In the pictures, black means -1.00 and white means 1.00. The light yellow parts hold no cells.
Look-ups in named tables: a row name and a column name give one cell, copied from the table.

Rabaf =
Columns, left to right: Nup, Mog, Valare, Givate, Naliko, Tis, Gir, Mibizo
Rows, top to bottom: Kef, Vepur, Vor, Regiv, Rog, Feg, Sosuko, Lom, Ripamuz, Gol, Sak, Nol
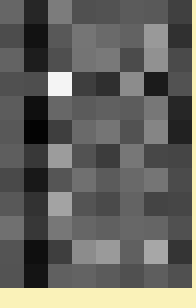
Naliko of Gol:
-0.25
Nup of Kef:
-0.20
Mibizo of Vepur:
-0.62
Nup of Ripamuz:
-0.31
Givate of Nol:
-0.22
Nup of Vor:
-0.22
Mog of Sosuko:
-0.56
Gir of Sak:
0.31
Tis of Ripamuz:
-0.22
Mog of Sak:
-0.88
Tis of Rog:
-0.28
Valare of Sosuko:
0.22
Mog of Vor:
-0.77
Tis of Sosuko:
-0.07
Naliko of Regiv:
-0.63
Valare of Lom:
-0.33
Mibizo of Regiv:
-0.36
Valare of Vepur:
-0.31
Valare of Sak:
-0.51
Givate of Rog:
-0.29

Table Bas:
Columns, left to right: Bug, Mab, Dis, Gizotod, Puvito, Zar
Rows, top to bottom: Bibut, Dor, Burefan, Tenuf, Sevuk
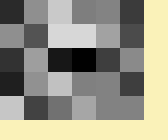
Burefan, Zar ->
0.08
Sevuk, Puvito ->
0.02
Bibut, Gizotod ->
-0.01
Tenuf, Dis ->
0.51
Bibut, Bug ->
-0.67
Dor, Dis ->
0.69
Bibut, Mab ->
0.12
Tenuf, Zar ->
-0.51
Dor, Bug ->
0.12

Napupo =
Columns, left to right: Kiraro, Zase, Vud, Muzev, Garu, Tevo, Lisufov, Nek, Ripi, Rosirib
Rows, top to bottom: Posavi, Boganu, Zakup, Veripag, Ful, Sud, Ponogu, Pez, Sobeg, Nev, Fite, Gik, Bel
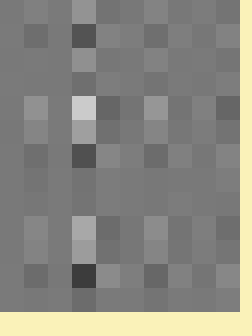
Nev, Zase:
0.05
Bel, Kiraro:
-0.04
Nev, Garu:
-0.15
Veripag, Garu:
-0.02
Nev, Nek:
-0.09
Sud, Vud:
-0.04
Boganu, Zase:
-0.14
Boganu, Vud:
-0.05
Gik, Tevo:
-0.01
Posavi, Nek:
-0.06
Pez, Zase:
-0.09
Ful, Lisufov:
0.18
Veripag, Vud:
-0.05

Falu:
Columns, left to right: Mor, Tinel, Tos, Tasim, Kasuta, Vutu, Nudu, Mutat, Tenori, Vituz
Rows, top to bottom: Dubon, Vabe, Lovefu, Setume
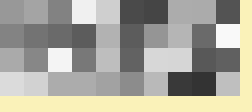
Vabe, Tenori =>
-0.17
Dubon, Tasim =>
0.88
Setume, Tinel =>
0.65
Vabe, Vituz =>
0.95
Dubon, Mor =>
0.19
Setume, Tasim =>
0.35
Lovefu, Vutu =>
-0.23
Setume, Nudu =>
0.45
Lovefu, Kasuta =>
0.49
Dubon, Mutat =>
0.35
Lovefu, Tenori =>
-0.31

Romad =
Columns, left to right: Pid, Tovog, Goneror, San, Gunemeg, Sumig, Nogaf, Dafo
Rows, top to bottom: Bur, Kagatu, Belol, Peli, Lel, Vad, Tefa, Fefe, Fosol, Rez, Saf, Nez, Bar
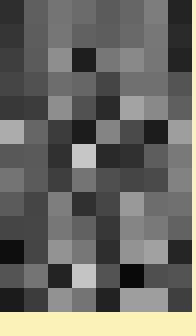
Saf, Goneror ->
0.15
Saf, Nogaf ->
0.26
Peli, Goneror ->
-0.15
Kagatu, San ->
-0.25
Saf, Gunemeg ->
-0.64
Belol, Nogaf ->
-0.08
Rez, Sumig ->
0.04
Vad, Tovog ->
-0.20
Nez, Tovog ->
-0.10
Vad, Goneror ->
-0.54
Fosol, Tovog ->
-0.47
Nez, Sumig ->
-0.92

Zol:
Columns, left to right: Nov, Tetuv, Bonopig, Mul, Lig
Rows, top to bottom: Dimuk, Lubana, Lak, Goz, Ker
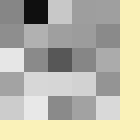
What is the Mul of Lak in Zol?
0.05
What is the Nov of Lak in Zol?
0.80
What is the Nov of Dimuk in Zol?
0.05
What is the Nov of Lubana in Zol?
0.11
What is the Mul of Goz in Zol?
0.65
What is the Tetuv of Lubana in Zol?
0.39
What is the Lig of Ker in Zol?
0.70
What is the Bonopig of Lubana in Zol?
0.25
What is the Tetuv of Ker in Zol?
0.82
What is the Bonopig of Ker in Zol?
0.08
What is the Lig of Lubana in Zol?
0.08
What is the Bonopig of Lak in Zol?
-0.32
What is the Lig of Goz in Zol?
0.16
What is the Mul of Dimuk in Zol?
0.24
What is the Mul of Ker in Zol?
0.27
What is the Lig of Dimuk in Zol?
0.25
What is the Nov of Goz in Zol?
0.28
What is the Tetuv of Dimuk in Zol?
-0.88
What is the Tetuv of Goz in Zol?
0.69
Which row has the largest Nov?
Lak

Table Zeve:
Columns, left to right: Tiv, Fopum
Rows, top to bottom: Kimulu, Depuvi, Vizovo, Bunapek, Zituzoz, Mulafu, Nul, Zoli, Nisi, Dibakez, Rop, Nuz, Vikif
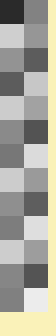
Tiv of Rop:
0.61
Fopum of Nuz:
-0.34
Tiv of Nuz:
0.05
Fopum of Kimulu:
0.02
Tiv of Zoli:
0.60
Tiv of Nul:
-0.07
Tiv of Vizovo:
0.15
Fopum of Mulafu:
-0.35
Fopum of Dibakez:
0.74
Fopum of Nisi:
-0.26
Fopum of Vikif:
0.85
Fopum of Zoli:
0.21
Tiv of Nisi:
0.12
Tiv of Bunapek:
-0.28
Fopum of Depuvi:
0.18
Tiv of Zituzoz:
0.60
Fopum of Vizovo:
-0.28
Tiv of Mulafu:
0.08
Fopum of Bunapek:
0.56
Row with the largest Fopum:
Vikif

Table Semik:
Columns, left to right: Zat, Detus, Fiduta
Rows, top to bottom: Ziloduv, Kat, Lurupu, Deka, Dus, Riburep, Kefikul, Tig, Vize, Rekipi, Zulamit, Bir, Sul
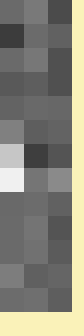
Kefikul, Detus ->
-0.51
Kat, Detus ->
-0.16
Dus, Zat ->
-0.22
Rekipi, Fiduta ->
-0.34
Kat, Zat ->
-0.53
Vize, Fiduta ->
-0.24
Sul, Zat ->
-0.15
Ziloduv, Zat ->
-0.17
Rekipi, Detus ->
-0.09
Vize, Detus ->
-0.15
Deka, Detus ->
-0.26
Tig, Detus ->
-0.08
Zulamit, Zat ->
-0.17
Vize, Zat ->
-0.18
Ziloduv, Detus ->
-0.05
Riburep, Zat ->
0.00
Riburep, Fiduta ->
-0.22
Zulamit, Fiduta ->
-0.29
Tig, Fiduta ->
0.08
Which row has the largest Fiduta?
Tig

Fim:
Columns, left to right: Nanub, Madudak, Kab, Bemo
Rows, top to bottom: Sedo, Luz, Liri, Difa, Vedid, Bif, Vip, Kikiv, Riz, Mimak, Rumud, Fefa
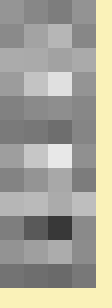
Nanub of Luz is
0.08
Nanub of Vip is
0.24
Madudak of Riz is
0.46
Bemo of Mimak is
0.08
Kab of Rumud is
0.35
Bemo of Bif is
0.04
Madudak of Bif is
-0.07
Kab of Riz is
0.34
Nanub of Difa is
0.22
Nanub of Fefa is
-0.10
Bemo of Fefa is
-0.06
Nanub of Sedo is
0.17
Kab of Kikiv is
0.32
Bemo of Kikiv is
-0.03
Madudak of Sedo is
0.06
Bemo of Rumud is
0.10
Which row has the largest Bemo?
Riz

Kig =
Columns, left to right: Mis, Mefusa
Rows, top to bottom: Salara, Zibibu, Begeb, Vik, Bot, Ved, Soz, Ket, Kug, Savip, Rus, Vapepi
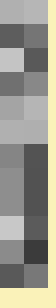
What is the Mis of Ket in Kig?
0.11
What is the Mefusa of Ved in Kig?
0.37
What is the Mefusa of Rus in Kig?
-0.54
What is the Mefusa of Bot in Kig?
0.42
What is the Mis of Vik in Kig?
-0.12
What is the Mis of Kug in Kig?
0.11
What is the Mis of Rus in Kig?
0.09
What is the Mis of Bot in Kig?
0.29
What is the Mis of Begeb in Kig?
0.54
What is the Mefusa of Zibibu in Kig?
-0.08
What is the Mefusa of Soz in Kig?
-0.35
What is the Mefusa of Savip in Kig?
-0.29
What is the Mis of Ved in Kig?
0.38
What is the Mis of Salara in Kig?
0.38
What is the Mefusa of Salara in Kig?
0.43

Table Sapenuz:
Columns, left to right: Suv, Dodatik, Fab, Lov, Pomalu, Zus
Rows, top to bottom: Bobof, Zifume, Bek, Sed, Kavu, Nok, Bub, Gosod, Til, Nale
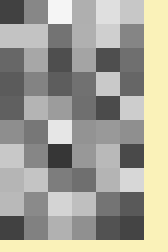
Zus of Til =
-0.30
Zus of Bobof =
0.56
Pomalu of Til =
-0.09
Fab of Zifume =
-0.10
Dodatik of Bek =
0.31
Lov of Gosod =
-0.13
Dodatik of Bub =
0.05
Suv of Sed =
-0.29
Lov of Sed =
-0.11
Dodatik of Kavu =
0.41
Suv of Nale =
-0.49
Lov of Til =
0.50
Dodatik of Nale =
0.01
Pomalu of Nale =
-0.36
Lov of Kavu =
-0.13
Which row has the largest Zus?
Gosod

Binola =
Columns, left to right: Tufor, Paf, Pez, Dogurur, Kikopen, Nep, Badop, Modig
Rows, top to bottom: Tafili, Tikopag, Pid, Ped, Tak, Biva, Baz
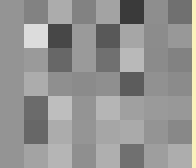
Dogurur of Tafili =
0.02
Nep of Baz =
-0.12
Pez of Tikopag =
-0.44
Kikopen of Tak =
0.42
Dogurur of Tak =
0.16
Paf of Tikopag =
0.72
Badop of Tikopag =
0.10
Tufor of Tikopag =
0.16
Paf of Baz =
0.27
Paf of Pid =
0.20
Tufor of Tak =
0.16
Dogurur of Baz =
0.12
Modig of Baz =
0.36
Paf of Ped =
0.34
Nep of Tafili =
-0.55
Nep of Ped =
-0.28
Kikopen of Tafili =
0.27
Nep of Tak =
0.25

